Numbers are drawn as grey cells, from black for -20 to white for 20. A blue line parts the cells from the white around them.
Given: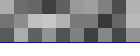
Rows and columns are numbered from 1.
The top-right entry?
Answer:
8
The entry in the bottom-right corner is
3
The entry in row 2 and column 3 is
10
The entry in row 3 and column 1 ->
-6
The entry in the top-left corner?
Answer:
7
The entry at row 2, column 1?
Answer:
-2
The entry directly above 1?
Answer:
-11
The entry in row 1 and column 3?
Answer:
-4
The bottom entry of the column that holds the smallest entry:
1

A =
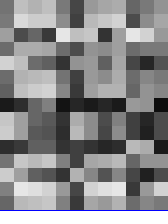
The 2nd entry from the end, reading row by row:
1
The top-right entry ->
3
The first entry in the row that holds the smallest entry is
-16
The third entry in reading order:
8
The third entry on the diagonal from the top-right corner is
16
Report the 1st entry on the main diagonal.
-2
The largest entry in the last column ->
13
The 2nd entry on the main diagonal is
14
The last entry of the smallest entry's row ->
-18
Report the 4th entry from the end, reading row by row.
8
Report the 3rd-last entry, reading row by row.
-3
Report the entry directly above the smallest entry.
1
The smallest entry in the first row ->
-9
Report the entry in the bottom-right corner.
-1
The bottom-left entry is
-4
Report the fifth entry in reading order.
-1
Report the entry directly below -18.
-8
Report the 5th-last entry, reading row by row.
4
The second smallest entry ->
-17
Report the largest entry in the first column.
13

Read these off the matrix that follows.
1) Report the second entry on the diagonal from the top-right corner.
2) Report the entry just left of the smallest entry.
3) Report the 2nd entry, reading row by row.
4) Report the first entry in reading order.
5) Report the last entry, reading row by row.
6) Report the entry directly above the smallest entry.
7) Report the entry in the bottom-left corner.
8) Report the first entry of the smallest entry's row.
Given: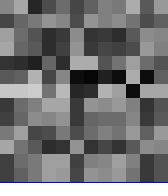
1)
-8
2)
-18
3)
6
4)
1
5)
-7
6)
7
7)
-10
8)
-6

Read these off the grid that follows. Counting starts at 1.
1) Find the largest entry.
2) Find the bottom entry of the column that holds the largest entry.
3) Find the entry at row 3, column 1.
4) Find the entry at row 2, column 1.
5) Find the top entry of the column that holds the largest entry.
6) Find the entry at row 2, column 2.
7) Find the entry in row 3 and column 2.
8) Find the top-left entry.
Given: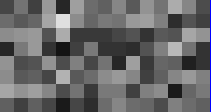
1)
15
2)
-16
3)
2
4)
-3
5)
-14
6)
-6
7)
3
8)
-9

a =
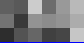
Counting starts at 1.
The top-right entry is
9
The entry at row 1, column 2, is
-6
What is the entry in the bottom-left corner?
-13
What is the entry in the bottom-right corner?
11
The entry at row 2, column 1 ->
-2

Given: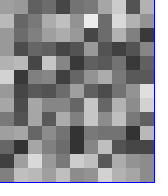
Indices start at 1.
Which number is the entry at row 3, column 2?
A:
-3
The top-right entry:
8
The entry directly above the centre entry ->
-4
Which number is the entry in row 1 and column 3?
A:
-5
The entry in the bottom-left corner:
0
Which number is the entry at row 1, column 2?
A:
4
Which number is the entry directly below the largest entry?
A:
-9
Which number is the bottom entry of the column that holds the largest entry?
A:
3
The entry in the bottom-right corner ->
2
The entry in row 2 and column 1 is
9
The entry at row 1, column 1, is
5
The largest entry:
17
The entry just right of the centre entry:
-5
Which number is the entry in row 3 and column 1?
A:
4
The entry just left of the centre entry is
-3
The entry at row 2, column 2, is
-4
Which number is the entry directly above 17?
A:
-1

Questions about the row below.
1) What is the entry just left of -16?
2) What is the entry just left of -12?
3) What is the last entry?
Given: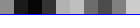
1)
2
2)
-19
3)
12

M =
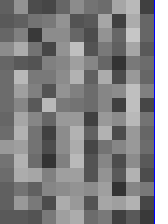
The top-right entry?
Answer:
-10
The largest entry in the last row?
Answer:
7
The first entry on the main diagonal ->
-5
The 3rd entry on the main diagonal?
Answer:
-11
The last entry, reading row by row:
-11
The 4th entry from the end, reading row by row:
-1
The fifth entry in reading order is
-4
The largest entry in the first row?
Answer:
9
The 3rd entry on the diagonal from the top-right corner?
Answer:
-4
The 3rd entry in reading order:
-8
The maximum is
11
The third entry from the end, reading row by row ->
-10
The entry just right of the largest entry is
-4
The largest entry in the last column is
0
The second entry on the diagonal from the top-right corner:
7

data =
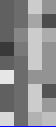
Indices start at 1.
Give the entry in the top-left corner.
-5
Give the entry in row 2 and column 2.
-3
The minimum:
-11
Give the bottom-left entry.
14
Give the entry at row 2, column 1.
-5
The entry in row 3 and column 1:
-5
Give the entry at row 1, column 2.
-3
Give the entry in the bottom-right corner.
10

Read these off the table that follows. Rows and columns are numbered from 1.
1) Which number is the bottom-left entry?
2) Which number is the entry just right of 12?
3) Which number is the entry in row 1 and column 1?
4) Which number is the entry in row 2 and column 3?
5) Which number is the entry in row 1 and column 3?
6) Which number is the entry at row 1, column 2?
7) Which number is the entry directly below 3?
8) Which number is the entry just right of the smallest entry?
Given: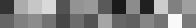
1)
-4
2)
0
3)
-12
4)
2
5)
11
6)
7
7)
-3
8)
2
